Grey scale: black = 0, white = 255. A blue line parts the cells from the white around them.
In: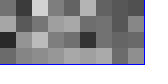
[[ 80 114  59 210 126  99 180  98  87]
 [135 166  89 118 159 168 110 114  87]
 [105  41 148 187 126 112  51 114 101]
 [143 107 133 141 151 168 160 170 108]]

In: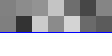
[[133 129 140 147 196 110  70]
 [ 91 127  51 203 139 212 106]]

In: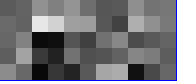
[[119  91  99 145 128 148 110  86  89 143 115]
 [121 106  98 231 210 159 157  87  66 175 144]
 [100 103 130  11  15  85  64 113 136  76  89]
 [ 93  94 163  58  34 114  80  84  98 134 124]
 [103 140 104   9  55  35  89 166 172  17  73]]

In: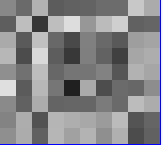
[[171 136 106 178  92  97  99 108 108 200]
 [101  94 190  54 190 221 151 187 207  97]
 [164 170  90 192 104  73 128 105  89 158]
 [173 183  76 217  93  56 127  98  64 166]
 [166 143 113 189 103 117 117 130  86 178]
 [141 223  91 183 118  32 170  77 107 103]
 [172 138  97 172 100 102 102 123 106 188]
 [101 131 173  82 181 174 168 155 187  84]
 [ 97 143 172  96 182 161 179 143 176  76]]

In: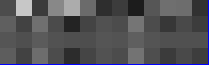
[[ 49  76 199  59 136 172 107  46  60  28  86 111 109]
 [ 60  95  66 112  75  35  68  81  76 117  76  55  73]
 [ 80  85  79  91  82  79  78  85  83  95  84  80  80]
 [ 61  93  66 109  76  44  69  82  76 115  78  59  73]]

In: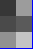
[[156  55]
 [ 90  74]
 [196 145]]

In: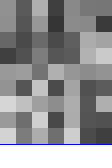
[[118 145  90 175  63 137 119]
 [ 58 143  85 151  53 139 137]
 [163 103  74 106  74  95 172]
 [202  64  81 125  86  91 178]
 [147 153 157 115 176 150 140]
 [ 92 147  85 195  75 164  81]
 [175 214 192 159 141 173  86]
 [ 81 154 110 207  73 172  84]
 [ 63 211 124 173 111 206  75]]
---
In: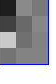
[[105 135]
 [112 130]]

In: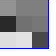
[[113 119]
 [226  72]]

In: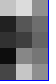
[[ 86 110]
 [ 62 101]]

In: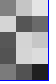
[[ 85 106]
 [212 198]]

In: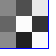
[[252  52]
 [ 33 250]]

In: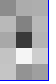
[[130 184]
 [ 57 180]]

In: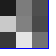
[[129  73]
 [229 114]]
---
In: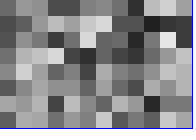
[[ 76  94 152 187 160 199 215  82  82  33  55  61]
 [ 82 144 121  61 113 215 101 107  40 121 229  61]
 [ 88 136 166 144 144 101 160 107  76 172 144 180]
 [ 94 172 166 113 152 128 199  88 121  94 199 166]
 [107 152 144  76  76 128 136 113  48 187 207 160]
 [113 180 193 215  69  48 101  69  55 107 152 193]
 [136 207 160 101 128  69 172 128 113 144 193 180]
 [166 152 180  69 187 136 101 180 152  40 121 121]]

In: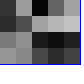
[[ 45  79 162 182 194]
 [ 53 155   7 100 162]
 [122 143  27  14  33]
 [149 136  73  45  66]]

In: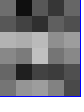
[[ 87  66  47  95  79]
 [102  31  66  60  79]
 [110  15  87  54 102]
 [117 149 157 130  73]
 [136 123 192 117 136]
 [179 173 186 143 157]]

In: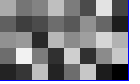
[[ 35  54 191  35 109 199  28   0]
 [ 96  62  75 109  88 145 102  28]
 [109 242 124  48 207  48 139 199]
 [145 153  41 184 139 159 214 178]
 [171 117 131 191 124  75 227  68]]

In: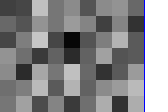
[[ 64  70 192 118 139  84 139 147 104]
 [ 70 126 198  70   7  84 126 179  90]
 [104  84 147 118 155 132  64 132  50]
 [111 126 186  90 179  98 139 155 186]
 [118 161  76 132  58 111 173  50 173]
 [139  43 167 118 192 104  50  90 155]
 [147 111  58  98  43  98 161  84  90]]

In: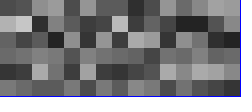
[[ 53  61 170 114  61 162  61  53  69  83 170 136 170 162 136]
 [ 76  83 143 155  76 149  91  91  47  76 149 106 136 162 155]
 [ 99  69  91  35 143  53 149  61 170 155  53 143 114  47  35]
 [106 114 129 121  83 129 114 106  99  69 114 106 129  99 106]
 [121 106  91  91 121  76 121  91 136 121  76 114  83  69  53]
 [178 198  47 129  91  61  69 186  61  99  69  35  35  83 136]]
